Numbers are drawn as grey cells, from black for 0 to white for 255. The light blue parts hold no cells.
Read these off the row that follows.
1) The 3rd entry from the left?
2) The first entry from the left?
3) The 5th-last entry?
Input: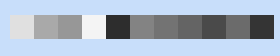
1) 151
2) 224
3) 115

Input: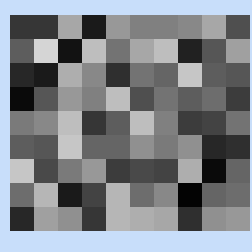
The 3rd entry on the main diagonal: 174
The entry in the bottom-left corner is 39
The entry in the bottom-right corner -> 152
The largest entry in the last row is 182
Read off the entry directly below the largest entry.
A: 26
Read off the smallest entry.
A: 3
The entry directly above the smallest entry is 174
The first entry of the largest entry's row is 93
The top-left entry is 54
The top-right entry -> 79
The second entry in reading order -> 54
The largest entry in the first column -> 198
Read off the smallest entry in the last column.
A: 47
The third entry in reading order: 167
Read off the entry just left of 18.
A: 213
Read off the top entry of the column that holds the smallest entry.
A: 136
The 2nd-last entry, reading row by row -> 144
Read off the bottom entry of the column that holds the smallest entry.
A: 47
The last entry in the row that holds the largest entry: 160
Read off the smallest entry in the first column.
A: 10
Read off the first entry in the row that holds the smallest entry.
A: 109
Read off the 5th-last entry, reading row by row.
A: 174

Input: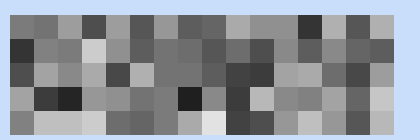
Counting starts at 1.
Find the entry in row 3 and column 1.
78
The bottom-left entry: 129
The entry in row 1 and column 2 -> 115
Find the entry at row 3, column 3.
137
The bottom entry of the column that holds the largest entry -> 226
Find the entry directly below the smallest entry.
170
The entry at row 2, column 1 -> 52
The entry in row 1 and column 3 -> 157
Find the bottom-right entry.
184
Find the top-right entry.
176
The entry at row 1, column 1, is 123
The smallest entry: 31
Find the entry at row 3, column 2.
163
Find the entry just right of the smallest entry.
137
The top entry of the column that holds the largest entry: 101
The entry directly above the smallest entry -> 115

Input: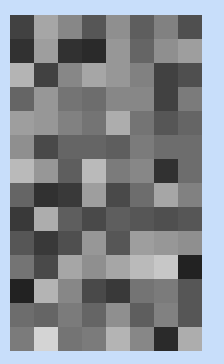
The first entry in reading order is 65
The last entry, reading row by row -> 173
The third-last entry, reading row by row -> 135
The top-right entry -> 79
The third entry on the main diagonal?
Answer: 135
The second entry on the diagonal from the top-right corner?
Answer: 143
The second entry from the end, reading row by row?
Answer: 42
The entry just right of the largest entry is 116
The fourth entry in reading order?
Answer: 86
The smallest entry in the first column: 34
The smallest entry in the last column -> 34
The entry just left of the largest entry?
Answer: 123
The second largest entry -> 199
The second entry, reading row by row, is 166

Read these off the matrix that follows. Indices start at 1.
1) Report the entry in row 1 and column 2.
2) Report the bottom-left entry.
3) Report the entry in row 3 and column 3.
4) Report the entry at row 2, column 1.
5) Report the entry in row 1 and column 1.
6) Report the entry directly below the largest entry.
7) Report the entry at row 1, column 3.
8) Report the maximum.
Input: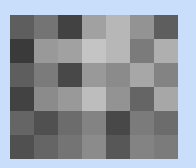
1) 116
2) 80
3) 72
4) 58
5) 94
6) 153
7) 66
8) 196

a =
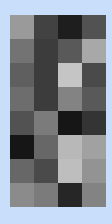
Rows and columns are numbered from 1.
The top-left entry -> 154
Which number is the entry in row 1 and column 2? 66
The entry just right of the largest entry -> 74
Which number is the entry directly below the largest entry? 131
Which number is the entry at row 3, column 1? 95
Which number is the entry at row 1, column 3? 30
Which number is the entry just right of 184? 161
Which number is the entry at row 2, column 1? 115
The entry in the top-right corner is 82
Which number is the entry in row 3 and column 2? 60

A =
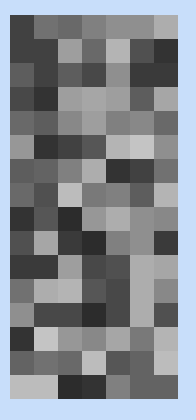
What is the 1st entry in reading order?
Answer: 65
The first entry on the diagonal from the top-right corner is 173
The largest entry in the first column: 188
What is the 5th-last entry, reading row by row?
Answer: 44
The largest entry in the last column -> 188
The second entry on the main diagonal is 65
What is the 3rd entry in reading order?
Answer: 105
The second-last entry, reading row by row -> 99
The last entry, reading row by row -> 99
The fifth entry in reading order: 143
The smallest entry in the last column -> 51

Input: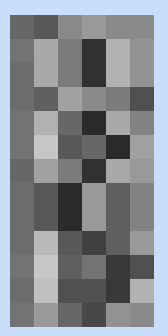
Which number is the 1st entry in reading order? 103
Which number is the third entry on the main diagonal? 123
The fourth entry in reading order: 153
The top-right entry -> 138
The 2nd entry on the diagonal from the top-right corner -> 177
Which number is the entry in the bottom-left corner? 115
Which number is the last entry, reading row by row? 138
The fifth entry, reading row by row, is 138
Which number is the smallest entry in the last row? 72
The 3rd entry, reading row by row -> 138
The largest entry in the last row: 153
